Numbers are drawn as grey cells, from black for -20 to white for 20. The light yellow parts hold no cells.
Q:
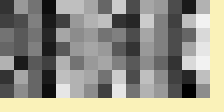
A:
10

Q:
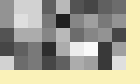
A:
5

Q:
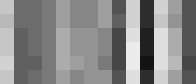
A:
-9

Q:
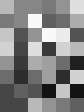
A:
-17

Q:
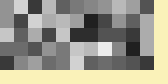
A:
7

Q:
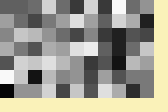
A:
-1
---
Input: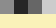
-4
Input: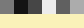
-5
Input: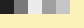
5
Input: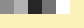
-2
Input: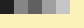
5
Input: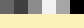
6
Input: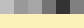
-12
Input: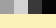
-11
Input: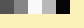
9
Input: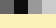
4
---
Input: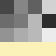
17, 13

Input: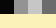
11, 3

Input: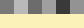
9, 5

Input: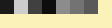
12, 2

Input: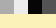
17, 7

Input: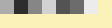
17, 13

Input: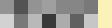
13, 11
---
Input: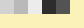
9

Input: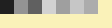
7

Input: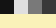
-11

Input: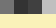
-10

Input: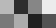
7

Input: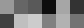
8
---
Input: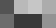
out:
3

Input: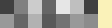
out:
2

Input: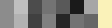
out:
-4

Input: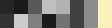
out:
2

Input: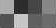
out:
-3

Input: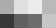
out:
11

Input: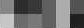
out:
-15

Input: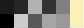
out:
4
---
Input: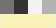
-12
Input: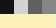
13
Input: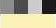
-8
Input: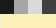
6
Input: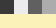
17
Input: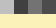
-10
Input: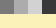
7
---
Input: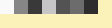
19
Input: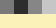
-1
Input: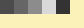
-8
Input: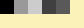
-20
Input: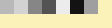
9
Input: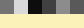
-2
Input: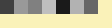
-10
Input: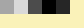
6
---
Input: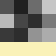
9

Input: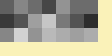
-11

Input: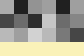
-9

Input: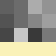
-7

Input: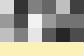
4

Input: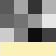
-4
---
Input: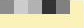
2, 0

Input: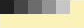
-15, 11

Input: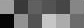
5, -3

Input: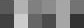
-6, -12

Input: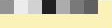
3, -5

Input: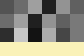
-7, -1

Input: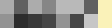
7, 11

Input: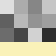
15, -13

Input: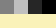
0, -20
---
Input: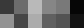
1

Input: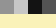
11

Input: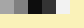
-18

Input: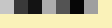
-7

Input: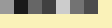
12

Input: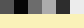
7

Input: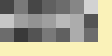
-3

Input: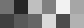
0

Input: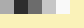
-3

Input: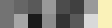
-8
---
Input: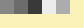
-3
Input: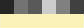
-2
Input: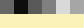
-18
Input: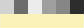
-3
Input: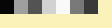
5
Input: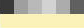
5
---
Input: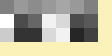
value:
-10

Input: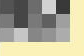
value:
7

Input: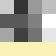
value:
16

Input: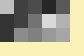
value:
6

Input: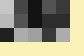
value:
7

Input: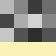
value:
-7

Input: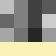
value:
4

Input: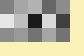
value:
-2

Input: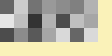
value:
14

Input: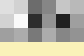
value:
3
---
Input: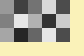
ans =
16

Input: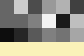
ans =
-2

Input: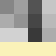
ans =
-11

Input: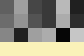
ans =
-19

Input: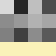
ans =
2

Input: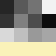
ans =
4
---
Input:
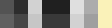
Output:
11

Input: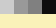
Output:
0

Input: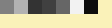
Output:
-12

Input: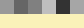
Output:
0

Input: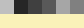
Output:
-10

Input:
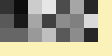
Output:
4
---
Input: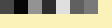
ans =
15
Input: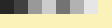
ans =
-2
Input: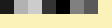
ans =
-20
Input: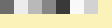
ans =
-11
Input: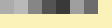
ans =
-11
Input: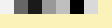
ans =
10
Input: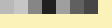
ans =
5
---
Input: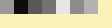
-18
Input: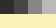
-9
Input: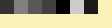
0
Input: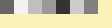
18
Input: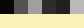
-7
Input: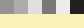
7
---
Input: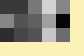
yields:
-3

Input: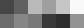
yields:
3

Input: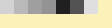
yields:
15

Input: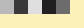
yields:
-3

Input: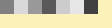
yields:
-10

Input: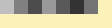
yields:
-2
